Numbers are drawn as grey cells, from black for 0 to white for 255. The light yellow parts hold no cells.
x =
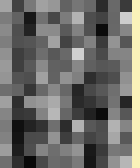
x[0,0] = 164
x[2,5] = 90
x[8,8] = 72
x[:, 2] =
[121, 23, 35, 85, 76, 89, 79, 54, 145, 58, 35, 75, 79, 9]
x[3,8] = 59
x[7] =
[110, 100, 54, 104, 136, 103, 37, 73, 88, 111, 154]
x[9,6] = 61
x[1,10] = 205
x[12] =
[157, 29, 79, 133, 110, 128, 147, 25, 58, 120, 114]
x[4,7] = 101
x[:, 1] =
[66, 98, 79, 81, 62, 63, 83, 100, 46, 54, 16, 20, 29, 46]
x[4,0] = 145
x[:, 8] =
[43, 67, 11, 59, 74, 87, 66, 88, 72, 11, 77, 79, 58, 70]
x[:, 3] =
[161, 113, 140, 99, 110, 138, 161, 104, 153, 131, 50, 76, 133, 73]
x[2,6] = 130
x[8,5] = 120
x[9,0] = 133
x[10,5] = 44
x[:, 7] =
[105, 78, 81, 130, 101, 96, 46, 73, 52, 33, 88, 68, 25, 22]
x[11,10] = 88
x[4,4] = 88
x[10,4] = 111
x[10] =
[123, 16, 35, 50, 111, 44, 178, 88, 77, 178, 133]
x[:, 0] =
[164, 124, 138, 126, 145, 154, 149, 110, 160, 133, 123, 130, 157, 111]
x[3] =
[126, 81, 85, 99, 162, 67, 99, 130, 59, 148, 86]
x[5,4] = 97
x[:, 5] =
[98, 124, 90, 67, 105, 95, 146, 103, 120, 102, 44, 62, 128, 101]

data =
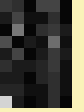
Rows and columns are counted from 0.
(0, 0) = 57
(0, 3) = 68
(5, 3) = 37
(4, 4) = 57
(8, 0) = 212
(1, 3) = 16
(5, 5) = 16
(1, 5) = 6
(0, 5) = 6
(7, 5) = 16
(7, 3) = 16
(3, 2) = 27
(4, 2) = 6
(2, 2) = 6
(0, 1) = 47
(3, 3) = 16
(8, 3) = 16
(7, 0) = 37

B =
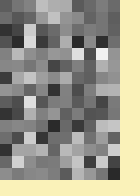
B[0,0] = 93
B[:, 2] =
[130, 101, 204, 217, 143, 118, 196, 100, 222, 176, 131, 205, 164, 141, 135]
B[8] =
[93, 77, 222, 86, 124, 128, 90, 116, 69, 122]
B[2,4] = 107
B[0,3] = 190
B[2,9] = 97
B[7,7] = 126
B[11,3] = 54
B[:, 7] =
[105, 99, 124, 138, 78, 97, 95, 126, 116, 83, 98, 113, 142, 62, 152]
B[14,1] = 123
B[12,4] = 101
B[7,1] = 137
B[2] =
[50, 69, 204, 87, 107, 141, 110, 124, 117, 97]
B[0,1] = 117
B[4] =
[129, 185, 143, 127, 151, 145, 223, 78, 241, 148]
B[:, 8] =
[124, 117, 117, 47, 241, 177, 134, 176, 69, 86, 188, 157, 130, 203, 118]
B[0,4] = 174
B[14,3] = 138
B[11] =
[110, 76, 205, 54, 110, 111, 188, 113, 157, 99]
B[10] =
[128, 135, 131, 113, 42, 105, 57, 98, 188, 197]
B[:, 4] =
[174, 193, 107, 99, 151, 69, 138, 50, 124, 149, 42, 110, 101, 123, 125]
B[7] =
[148, 137, 100, 134, 50, 129, 76, 126, 176, 179]
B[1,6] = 138
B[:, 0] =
[93, 108, 50, 82, 129, 135, 60, 148, 93, 51, 128, 110, 50, 104, 141]
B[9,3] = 128
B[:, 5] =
[172, 148, 141, 174, 145, 98, 172, 129, 128, 96, 105, 111, 185, 158, 91]

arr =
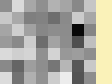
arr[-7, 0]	142
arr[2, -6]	161
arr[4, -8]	218
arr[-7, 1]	218
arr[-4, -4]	163
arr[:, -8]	[142, 200, 165, 154, 218, 137, 219]
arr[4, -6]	212
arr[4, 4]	211
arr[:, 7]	[198, 167, 133, 191, 142, 200, 141]
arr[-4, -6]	204
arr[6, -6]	176
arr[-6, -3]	138
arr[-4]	[154, 137, 204, 109, 163, 141, 79, 191]

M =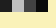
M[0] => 30
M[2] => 67
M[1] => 192
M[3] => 11

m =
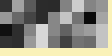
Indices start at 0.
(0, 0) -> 50
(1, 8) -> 164
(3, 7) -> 108
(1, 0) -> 152
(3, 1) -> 46
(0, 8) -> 148
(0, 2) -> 90
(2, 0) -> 16
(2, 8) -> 195

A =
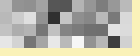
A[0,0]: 190
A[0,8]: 125
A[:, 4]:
[86, 48, 193, 232]
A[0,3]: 163
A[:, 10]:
[186, 217, 219, 209]
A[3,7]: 146
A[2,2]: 180
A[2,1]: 173
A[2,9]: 227

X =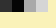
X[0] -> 48
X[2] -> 169

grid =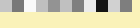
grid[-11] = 197
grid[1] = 120
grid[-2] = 209

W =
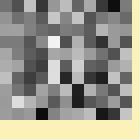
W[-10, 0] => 114
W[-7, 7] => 91
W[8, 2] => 180
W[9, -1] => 196
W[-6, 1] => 126
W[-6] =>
[167, 126, 93, 76, 167, 160, 187, 155, 114, 81, 192]
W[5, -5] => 207
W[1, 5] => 133
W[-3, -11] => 157
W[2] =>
[159, 160, 129, 109, 100, 124, 117, 93, 180, 154, 150]
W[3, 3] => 138
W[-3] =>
[157, 116, 82, 163, 127, 187, 32, 177, 121, 84, 189]
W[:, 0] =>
[114, 147, 159, 123, 167, 173, 191, 157, 154, 156]
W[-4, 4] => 222
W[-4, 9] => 194
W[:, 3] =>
[55, 92, 109, 138, 76, 62, 89, 163, 150, 12]
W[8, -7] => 90
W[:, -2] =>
[14, 136, 154, 154, 81, 155, 194, 84, 156, 54]
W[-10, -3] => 57
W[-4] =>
[191, 100, 62, 89, 222, 39, 188, 54, 31, 194, 100]
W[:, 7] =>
[169, 84, 93, 91, 155, 97, 54, 177, 86, 188]
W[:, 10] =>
[123, 106, 150, 83, 192, 177, 100, 189, 85, 196]
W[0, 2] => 192

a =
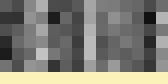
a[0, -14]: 92
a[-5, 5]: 103
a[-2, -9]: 99
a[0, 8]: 126
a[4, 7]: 186
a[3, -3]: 106
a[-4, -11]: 167
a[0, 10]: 108
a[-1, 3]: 141
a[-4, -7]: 178
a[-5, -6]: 105
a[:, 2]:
[135, 146, 124, 126, 105, 148]
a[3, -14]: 42
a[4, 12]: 66
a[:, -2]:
[75, 17, 72, 39, 66, 55]
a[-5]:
[52, 50, 146, 129, 29, 103, 69, 162, 105, 144, 123, 92, 17, 180]
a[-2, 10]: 93
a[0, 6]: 89
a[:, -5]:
[123, 144, 120, 101, 104, 154]
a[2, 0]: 79
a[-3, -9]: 105
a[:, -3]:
[103, 92, 101, 106, 103, 87]
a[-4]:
[79, 94, 124, 167, 93, 87, 74, 178, 106, 120, 107, 101, 72, 121]
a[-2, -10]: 119
